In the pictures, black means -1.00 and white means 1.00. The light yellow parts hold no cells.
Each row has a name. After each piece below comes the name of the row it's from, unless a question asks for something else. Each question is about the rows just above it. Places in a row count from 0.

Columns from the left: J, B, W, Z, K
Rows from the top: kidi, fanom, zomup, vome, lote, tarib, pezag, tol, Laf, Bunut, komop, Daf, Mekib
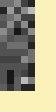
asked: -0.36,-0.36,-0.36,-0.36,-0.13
tol
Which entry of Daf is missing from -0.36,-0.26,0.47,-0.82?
-0.03
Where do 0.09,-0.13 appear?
Laf
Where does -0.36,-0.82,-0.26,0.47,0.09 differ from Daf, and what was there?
4, -0.03
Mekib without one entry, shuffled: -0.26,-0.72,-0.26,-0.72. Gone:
-0.60
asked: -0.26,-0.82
lote

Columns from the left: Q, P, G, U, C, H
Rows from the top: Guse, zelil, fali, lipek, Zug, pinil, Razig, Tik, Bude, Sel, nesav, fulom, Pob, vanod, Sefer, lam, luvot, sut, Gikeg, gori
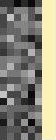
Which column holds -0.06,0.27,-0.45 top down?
Q
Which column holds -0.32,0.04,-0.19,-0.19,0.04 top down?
G
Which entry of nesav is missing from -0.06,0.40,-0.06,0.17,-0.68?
0.27
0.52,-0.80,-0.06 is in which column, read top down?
Q
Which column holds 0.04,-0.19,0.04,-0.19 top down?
G
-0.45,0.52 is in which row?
fali

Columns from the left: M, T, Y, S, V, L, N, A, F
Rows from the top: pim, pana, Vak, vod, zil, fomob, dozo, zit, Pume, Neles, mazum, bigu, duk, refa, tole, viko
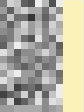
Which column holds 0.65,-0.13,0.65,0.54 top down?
S
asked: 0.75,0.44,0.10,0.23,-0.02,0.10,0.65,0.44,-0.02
bigu
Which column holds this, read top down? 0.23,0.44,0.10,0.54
A
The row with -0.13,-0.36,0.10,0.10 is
duk

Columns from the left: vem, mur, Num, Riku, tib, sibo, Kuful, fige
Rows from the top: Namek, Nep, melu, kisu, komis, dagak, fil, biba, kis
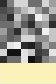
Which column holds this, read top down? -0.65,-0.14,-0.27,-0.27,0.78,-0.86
mur
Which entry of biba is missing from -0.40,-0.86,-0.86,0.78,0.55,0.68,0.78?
-0.53
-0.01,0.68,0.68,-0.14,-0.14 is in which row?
Namek
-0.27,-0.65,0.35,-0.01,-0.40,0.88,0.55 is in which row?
komis
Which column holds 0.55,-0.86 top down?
tib
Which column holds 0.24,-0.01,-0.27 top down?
vem
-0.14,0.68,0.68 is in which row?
dagak

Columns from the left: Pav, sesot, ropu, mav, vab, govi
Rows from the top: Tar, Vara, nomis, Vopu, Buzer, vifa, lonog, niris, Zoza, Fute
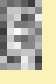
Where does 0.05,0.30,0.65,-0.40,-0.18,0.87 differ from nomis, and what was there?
1, 0.43
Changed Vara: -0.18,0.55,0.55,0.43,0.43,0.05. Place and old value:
3, 0.30
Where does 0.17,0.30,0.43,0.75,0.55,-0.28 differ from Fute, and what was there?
2, 0.30
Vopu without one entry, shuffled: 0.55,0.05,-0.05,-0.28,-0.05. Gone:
0.30
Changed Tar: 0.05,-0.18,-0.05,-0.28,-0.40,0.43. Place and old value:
4, -0.53

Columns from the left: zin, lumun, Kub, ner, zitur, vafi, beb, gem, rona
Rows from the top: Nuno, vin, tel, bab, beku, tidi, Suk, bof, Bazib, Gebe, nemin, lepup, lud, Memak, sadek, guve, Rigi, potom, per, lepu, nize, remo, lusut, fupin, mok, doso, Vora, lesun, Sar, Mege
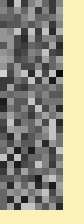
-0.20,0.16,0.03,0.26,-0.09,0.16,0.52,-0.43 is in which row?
lesun
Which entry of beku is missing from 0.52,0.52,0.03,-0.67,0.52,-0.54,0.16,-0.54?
0.39
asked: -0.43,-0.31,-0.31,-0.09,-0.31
bab

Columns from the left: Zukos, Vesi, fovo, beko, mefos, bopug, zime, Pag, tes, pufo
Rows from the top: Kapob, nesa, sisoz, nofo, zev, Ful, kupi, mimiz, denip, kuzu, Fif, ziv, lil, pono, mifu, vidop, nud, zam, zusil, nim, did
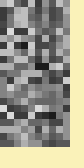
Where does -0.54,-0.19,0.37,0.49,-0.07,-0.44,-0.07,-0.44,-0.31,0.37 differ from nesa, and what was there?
1, -0.31
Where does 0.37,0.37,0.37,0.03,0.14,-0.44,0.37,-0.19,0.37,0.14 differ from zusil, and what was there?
4, 0.25
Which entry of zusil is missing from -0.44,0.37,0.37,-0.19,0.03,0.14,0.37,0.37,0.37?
0.25
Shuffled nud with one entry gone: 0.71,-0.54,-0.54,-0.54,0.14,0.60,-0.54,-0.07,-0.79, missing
-0.66

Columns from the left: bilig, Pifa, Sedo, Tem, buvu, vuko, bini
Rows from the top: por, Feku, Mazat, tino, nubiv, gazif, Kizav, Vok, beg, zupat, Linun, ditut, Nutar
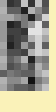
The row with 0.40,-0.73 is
beg
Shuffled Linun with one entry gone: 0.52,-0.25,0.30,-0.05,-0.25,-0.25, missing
-0.15
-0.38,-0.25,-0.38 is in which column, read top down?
Pifa
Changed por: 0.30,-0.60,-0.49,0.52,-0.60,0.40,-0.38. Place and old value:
5, 0.52

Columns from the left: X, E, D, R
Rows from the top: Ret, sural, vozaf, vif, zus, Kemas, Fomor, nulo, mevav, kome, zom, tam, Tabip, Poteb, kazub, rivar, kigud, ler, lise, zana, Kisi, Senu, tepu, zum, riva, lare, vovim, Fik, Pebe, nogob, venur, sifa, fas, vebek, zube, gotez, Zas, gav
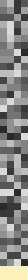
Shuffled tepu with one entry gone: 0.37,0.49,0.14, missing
-0.56
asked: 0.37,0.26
gotez
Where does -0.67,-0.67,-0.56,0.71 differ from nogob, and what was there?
1, -0.56

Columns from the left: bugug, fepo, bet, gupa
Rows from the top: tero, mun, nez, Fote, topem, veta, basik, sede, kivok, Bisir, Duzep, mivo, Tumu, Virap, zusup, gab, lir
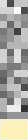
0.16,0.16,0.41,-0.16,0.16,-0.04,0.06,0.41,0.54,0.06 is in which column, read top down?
fepo
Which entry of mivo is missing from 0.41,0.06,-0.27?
-0.16
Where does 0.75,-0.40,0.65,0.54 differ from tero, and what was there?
2, 0.54
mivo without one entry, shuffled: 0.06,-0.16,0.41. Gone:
-0.27
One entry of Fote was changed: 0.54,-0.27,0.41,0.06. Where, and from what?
1, -0.16
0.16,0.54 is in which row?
Tumu

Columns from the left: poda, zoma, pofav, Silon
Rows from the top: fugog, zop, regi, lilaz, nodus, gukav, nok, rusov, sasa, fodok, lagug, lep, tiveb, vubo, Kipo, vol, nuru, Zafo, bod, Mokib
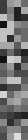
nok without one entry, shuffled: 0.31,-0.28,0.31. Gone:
0.41
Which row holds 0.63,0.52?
sasa
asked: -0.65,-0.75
nuru
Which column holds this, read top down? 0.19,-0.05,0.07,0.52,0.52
zoma

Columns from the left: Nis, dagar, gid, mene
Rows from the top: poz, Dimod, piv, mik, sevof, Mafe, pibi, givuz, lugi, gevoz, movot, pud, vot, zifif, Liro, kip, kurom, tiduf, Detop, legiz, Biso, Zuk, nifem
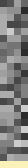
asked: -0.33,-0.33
Zuk
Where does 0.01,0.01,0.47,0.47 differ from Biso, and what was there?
2, 0.60
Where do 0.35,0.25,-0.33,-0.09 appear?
piv
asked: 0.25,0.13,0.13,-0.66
Dimod
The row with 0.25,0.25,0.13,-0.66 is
kurom
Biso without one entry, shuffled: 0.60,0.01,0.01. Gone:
0.47
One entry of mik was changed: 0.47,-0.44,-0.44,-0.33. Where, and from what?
0, 0.35

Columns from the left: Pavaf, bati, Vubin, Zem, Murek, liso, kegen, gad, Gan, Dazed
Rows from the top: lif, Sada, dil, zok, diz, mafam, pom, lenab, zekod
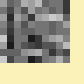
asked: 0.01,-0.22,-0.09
Sada
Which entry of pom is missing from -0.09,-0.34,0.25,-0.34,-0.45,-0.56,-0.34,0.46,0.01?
-0.79
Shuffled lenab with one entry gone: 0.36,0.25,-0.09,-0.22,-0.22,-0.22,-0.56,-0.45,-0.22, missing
0.13

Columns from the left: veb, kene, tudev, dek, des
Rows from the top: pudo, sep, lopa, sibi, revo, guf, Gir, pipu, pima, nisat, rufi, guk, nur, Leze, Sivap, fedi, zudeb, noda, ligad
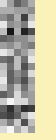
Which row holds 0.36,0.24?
sep
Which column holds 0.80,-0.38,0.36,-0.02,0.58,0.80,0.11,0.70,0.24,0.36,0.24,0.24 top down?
des

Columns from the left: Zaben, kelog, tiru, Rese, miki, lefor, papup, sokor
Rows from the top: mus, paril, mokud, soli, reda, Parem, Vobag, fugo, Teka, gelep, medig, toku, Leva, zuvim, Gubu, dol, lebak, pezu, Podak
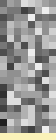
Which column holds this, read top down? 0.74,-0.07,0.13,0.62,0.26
kelog
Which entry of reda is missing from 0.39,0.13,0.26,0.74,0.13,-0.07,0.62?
0.03
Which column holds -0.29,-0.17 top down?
kelog
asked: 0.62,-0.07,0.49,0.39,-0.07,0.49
Parem
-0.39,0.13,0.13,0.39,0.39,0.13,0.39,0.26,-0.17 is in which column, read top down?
Rese

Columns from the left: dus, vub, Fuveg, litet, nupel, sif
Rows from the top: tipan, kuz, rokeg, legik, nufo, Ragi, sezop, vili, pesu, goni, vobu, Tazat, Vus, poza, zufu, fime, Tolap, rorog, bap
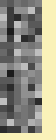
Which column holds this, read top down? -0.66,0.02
litet
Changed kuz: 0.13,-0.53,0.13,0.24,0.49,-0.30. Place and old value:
3, 0.13
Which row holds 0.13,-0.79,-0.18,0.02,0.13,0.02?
vobu
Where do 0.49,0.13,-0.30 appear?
legik
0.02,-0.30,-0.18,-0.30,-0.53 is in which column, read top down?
sif
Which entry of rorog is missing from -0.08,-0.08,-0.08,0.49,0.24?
0.37

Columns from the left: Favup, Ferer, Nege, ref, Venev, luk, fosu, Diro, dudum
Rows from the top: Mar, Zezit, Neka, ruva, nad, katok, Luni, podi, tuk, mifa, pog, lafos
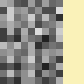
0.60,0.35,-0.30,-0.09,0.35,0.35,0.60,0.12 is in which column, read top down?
Venev
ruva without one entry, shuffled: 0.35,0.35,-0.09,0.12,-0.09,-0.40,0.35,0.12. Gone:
0.01
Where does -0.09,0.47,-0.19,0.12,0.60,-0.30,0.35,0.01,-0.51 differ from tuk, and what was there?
7, -0.09

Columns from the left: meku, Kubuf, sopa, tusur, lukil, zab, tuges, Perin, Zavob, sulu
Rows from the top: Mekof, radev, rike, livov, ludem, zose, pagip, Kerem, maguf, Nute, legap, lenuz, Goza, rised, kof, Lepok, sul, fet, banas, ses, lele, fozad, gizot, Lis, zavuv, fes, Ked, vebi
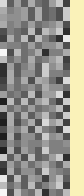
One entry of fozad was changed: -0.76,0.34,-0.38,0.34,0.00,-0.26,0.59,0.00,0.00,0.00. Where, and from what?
3, 0.24
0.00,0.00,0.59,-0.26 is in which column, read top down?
Zavob
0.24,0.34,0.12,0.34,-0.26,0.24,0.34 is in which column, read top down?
Kubuf

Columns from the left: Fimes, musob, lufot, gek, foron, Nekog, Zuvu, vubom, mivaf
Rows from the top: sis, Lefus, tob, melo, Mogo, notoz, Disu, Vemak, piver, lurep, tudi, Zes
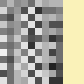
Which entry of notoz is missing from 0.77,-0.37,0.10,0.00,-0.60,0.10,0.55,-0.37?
-0.26
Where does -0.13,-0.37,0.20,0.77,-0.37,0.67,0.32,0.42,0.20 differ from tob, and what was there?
2, 0.32
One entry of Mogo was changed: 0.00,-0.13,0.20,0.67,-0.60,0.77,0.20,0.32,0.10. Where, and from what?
4, -0.47
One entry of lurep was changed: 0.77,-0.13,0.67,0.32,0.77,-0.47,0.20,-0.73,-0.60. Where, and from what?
8, -0.47
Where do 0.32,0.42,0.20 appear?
tob
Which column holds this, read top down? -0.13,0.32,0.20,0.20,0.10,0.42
Zuvu
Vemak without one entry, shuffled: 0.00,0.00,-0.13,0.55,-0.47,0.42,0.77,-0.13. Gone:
0.89

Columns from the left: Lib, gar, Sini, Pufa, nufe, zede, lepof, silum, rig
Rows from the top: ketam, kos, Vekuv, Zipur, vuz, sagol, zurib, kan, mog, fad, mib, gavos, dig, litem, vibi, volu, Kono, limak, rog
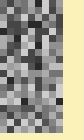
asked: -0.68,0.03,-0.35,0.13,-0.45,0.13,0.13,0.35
gavos
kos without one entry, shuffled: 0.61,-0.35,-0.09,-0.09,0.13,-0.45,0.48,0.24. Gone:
-0.22
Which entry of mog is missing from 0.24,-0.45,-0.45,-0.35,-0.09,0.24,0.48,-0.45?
-0.55
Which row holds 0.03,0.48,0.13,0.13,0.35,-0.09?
mib
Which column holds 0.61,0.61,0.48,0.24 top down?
lepof
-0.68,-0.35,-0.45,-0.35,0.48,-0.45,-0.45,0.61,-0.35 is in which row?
vuz

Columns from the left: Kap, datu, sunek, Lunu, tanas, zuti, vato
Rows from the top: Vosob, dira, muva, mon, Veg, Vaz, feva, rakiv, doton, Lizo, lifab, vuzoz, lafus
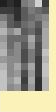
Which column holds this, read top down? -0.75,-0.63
sunek
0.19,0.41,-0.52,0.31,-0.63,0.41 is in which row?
vuzoz
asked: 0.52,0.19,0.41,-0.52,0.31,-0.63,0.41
vuzoz
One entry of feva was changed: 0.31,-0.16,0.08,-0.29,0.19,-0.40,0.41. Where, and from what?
6, 0.31

